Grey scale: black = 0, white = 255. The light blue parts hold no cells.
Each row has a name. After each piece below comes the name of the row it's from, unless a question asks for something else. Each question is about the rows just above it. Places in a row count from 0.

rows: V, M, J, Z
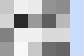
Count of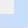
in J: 2
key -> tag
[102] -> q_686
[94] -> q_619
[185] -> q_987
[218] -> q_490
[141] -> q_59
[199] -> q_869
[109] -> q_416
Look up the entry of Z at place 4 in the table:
q_686
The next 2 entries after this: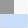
[199 109]
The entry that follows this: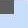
[185]
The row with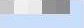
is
V
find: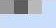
M
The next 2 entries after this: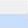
[218 218]

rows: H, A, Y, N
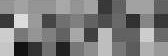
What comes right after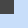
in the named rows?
[112]
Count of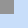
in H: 4
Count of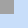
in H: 4
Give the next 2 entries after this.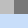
[ 92 176]
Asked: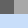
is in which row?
Y
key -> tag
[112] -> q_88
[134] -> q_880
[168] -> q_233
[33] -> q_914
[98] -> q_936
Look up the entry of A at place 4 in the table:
q_88
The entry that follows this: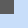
[176]

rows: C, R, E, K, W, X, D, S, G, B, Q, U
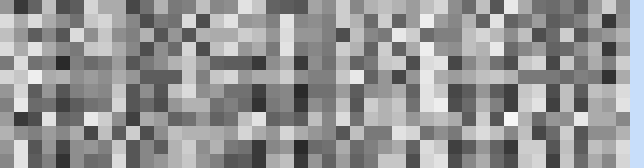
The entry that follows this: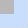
[142]
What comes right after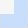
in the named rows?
[178]
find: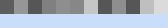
D
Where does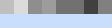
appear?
D
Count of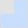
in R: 3
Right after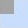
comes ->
[142]
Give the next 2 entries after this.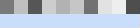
[107 178]

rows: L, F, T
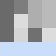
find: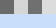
T
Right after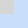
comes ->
[112]

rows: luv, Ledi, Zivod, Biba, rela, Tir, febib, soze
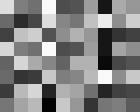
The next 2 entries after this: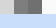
[77 83]
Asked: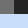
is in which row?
febib
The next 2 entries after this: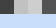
[142 177]

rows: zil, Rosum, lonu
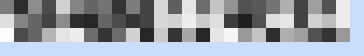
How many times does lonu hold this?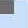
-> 2
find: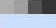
lonu
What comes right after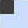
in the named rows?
[31]
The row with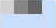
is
zil
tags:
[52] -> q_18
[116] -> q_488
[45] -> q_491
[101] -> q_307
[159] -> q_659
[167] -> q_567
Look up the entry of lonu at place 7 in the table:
q_18
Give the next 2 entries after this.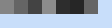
[75 52]
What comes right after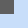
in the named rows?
[229]

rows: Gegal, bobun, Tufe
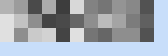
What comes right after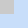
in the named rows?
[210]
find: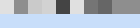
Tufe
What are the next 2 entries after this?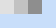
[68 74]
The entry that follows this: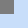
[96]
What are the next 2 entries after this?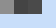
[102 142]
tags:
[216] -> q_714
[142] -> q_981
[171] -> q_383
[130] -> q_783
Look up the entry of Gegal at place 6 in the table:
q_783

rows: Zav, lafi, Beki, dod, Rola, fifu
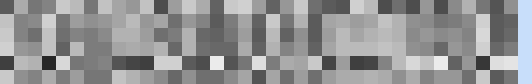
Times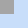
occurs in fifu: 2
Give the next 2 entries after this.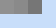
[124 138]
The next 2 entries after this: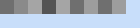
[171 171]

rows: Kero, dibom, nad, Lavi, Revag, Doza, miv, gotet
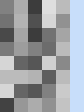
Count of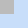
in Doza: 3
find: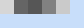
miv
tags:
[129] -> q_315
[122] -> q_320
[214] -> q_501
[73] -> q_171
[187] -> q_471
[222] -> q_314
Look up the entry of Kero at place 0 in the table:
q_315
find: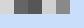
Revag
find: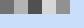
dibom

